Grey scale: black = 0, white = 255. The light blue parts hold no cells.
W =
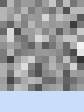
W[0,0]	101
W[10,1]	113
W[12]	[165, 121, 191, 180, 120, 83, 146, 157, 165, 93, 136, 158]
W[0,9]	187
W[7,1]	184
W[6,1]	163
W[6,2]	149
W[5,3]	115
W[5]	[165, 215, 128, 115, 155, 217, 192, 133, 166, 195, 195, 140]
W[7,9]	108
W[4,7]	163
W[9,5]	86
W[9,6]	145
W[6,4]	100
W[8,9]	191
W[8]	[122, 68, 156, 186, 207, 136, 127, 173, 128, 191, 114, 53]
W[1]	[180, 164, 140, 181, 126, 152, 136, 115, 164, 81, 185, 185]
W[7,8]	138
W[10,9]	89
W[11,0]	156
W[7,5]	151
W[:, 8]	[116, 164, 193, 158, 97, 166, 156, 138, 128, 152, 171, 144, 165]
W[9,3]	221
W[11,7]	104
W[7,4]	138
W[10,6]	135
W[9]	[174, 149, 181, 221, 131, 86, 145, 179, 152, 134, 212, 106]
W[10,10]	159
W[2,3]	137
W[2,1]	155
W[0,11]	150

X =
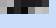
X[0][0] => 166
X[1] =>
[178, 21, 40, 9, 126, 194, 187]
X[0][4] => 28
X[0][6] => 55

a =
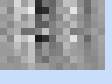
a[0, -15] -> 159
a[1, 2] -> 200
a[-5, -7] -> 167
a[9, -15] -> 150
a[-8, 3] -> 145
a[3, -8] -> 129
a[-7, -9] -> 95
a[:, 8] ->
[147, 164, 137, 156, 139, 167, 130, 130, 145, 131]
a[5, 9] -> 168
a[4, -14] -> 162
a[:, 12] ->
[110, 105, 124, 127, 141, 103, 128, 135, 139, 147]
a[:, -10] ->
[47, 35, 87, 93, 129, 24, 101, 121, 131, 154]
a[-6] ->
[134, 162, 175, 111, 113, 129, 192, 131, 139, 182, 123, 129, 141, 159, 145]
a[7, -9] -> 147
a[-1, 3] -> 154
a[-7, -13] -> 170
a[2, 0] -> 152
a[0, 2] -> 217
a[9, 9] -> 152
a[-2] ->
[159, 139, 148, 175, 192, 131, 111, 142, 145, 138, 172, 159, 139, 137, 153]
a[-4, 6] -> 150
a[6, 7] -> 117
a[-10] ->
[159, 152, 217, 159, 197, 47, 114, 101, 147, 193, 187, 142, 110, 152, 164]
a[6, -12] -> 153
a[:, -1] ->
[164, 166, 159, 155, 145, 165, 160, 158, 153, 151]
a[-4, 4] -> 193
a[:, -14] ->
[152, 132, 158, 138, 162, 134, 158, 154, 139, 151]
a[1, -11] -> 234

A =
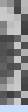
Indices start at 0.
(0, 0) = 160
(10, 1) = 95
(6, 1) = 94
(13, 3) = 184
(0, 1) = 138
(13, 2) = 87
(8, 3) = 83
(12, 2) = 201
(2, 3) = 84
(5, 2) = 98
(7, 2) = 93
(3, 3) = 67
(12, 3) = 67
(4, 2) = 201
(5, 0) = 69
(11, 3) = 72

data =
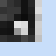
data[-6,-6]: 75
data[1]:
[50, 55, 55, 18, 32, 220]
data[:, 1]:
[52, 55, 57, 22, 18, 39]
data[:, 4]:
[39, 32, 26, 27, 33, 51]
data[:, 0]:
[75, 50, 69, 28, 20, 48]
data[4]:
[20, 18, 148, 210, 33, 205]

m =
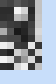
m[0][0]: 75
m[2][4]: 48
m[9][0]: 45
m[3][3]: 42
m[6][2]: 58
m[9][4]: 50
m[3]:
[75, 60, 56, 42, 65, 202]
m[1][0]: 44
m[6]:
[237, 219, 58, 54, 230, 54]
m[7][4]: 56
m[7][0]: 50
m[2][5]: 198
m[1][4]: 39
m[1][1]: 44
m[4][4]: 72
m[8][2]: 87

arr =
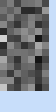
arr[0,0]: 99
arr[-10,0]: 135
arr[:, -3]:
[114, 42, 123, 129, 118, 151, 80, 106, 141, 108, 79, 104, 147]
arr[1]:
[116, 97, 121, 43, 42, 59, 151]
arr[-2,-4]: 94
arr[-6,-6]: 113
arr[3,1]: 86
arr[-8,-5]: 63
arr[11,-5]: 57
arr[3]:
[135, 86, 53, 100, 129, 50, 73]
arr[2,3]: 93
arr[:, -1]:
[72, 151, 83, 73, 87, 70, 132, 95, 68, 94, 125, 98, 80]
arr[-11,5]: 105
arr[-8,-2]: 22
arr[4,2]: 121
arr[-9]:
[42, 98, 121, 142, 118, 146, 87]
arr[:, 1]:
[124, 97, 126, 86, 98, 70, 137, 113, 95, 114, 59, 137, 84]
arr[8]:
[167, 95, 52, 114, 141, 20, 68]
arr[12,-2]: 38
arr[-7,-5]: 97
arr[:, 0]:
[99, 116, 89, 135, 42, 209, 42, 68, 167, 142, 110, 136, 197]
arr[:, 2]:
[68, 121, 80, 53, 121, 63, 97, 116, 52, 71, 119, 57, 64]
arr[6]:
[42, 137, 97, 52, 80, 167, 132]

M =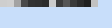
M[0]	206
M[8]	60
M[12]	32
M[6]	43
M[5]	48
